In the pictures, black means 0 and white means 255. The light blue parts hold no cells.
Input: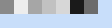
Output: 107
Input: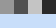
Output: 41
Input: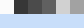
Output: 162
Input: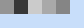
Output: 133
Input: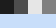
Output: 128
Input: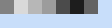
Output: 99
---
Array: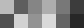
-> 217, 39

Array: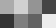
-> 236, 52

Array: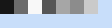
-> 248, 22

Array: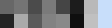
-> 192, 15

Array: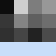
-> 206, 13

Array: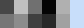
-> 192, 4

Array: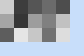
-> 229, 54

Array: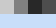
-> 202, 40
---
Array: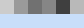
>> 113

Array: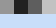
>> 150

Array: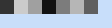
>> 17

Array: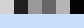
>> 153

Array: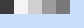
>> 244

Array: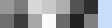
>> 250
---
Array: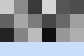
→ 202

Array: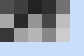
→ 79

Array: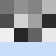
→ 116

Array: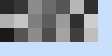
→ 39

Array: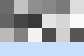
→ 107

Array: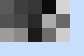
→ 90

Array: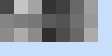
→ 71

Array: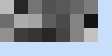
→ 188

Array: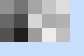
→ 145
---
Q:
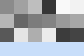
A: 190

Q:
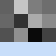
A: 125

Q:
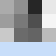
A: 38

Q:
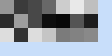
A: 72

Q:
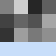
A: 38

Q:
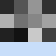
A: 149

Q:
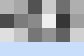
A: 82

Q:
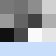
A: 141

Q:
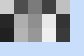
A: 123
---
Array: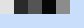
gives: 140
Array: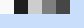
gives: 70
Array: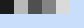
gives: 218
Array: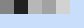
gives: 210
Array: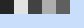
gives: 95
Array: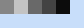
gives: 12
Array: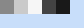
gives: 25
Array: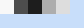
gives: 221
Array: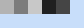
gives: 69
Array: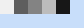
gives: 23
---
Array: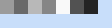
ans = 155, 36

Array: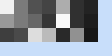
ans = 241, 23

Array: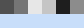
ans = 80, 140

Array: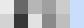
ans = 234, 190

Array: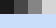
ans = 26, 213

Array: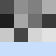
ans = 76, 226

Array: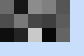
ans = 107, 100

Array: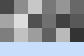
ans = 72, 51
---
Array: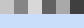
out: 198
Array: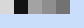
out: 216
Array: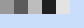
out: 153
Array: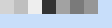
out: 211
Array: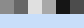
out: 139
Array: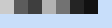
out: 203
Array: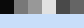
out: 9
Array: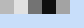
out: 185
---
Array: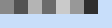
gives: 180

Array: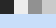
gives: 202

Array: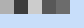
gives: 176

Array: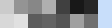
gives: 216

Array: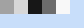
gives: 215

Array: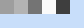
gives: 179

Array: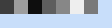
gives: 157

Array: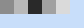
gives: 184

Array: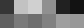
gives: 194

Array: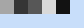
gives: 166
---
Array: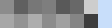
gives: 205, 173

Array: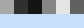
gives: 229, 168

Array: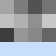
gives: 199, 192

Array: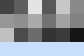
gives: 228, 199

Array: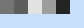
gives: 226, 157

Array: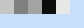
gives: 232, 197
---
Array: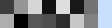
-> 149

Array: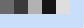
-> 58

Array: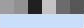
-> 145

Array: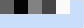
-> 4

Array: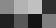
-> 179

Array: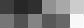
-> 39

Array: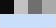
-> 194

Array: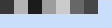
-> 179

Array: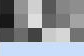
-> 149

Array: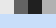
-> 99
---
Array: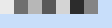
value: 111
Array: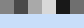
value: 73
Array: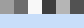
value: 109
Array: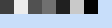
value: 236
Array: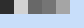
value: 210
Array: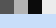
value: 179
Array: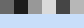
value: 28
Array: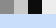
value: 201
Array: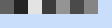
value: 36
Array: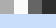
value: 251
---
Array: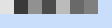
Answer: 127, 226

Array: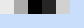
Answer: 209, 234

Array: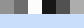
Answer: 173, 146

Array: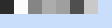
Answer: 201, 43

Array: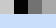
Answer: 169, 201

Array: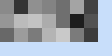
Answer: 66, 104
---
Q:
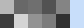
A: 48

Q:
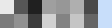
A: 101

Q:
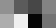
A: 115

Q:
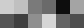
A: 77

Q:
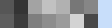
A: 72

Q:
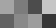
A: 55

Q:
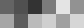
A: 214
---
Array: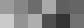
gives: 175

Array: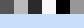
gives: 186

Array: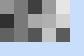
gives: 209

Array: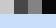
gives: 131

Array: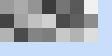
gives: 221

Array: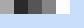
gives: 169

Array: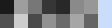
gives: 166
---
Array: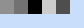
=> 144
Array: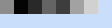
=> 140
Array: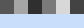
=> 86
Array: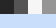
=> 38
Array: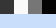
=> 53
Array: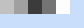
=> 193
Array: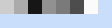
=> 205
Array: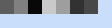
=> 93
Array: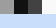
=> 157
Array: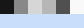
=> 22
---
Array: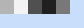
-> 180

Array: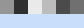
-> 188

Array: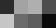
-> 175

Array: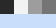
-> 157

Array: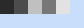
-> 192

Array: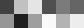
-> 237

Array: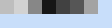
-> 190

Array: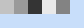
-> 194

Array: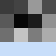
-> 172

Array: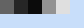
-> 146
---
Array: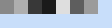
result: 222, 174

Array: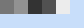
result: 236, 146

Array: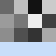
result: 238, 203

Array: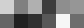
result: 246, 209

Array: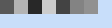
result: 204, 179

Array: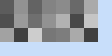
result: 205, 197

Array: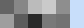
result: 202, 187

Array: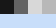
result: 216, 184
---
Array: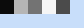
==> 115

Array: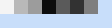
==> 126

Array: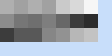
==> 140

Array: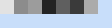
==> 140

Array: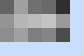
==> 141

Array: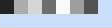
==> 158

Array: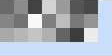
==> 140

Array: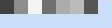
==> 141
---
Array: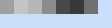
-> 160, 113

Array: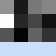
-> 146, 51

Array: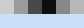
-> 205, 183

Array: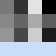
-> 121, 28

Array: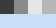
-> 59, 182

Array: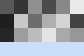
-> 88, 151

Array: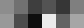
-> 141, 166
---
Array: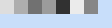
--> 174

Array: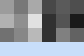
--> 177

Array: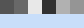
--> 149

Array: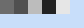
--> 108

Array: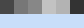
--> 135

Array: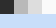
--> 185
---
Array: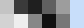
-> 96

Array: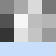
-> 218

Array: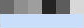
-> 92

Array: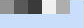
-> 240

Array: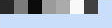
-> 248

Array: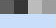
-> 188

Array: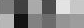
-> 227

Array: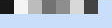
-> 216

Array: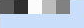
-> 188
